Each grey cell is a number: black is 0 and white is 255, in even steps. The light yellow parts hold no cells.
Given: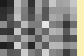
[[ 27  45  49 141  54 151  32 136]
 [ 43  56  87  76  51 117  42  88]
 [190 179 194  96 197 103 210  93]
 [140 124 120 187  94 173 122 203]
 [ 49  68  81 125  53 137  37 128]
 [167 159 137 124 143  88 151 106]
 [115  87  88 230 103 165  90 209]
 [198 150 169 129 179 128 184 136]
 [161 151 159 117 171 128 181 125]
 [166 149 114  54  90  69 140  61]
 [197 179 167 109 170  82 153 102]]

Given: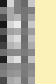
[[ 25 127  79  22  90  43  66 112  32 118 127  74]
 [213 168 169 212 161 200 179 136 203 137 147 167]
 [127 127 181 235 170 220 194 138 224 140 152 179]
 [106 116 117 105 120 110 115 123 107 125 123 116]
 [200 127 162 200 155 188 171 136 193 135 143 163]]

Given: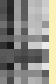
[[ 80  75  87 112  82  97  49  89  84  61 121 133]
 [ 40  35  42  65  32  91  23  90  91  27  99  72]
 [156 160 158 173 163 133 162  84  69 159 139 169]
 [ 90  90  93 130  89 122  80  76  64  80 134 132]
 [187 195 188 188 199 137 205  90  76 199 137 179]
 [180 189 180 186 189 143 204  85  69 194 139 171]
 [201 210 198 149 215 108 235 121 122 228  91 135]]

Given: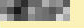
[[135 119 198]
 [149  74 141]
 [ 79  23  70]
 [ 46  80  79]
 [106 166 139]
 [104 121 119]
 [174 111 112]
 [138  87 105]
 [149 110 211]
 [ 91 194 168]]

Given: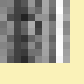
[[127 137 151 114 121 145 132 141 148]
 [130 113  76 144 138  95 123 104  86]
 [ 68  65  63  71  69  64  66  65  64]
 [ 86  68  35 104  96  51  78  59  42]
 [150 126  74 173 162 101 139 113  87]
 [ 82 105 146  59  71 126  93 115 137]
 [167 164 148 165 165 158 166 162 154]
 [118 110  89 126 122  99 114 104  94]
 [249 254 240 237 245 251 252 253 246]
 [145 155 168 131 137 163 150 160 166]]

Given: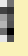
[[233  66 162 181 108 229]
 [113  50  89  82   2  80]]
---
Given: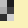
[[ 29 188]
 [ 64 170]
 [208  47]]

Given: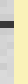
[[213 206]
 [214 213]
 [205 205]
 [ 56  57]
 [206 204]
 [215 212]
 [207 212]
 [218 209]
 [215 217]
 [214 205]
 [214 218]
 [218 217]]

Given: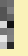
[[111 103]
 [129  83]
 [ 97  84]
 [ 19 217]
 [125 119]
 [129 232]
 [ 40 195]]

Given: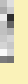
[[222 190]
 [202 169]
 [ 46 235]
 [101 194]
 [179 192]
 [212 200]
 [199 212]
 [214 249]
 [115 123]]

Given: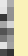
[[174 231]
 [146 226]
 [145  54]
 [213 166]
 [113  83]
 [155 120]
 [162 227]
 [ 50  74]]

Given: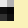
[[177 232]
 [  6  14]
 [ 16  48]]

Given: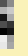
[[140  83]
 [201 180]
 [170  22]
 [ 52  78]
 [ 22   4]
 [155 238]
 [166 231]]

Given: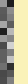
[[ 29 153]
 [140  91]
 [127  88]
 [ 93 166]
 [184  32]
 [133 155]
 [209  75]
 [128  96]
 [193  96]
 [ 48 112]
 [ 87  73]
 [127  76]]
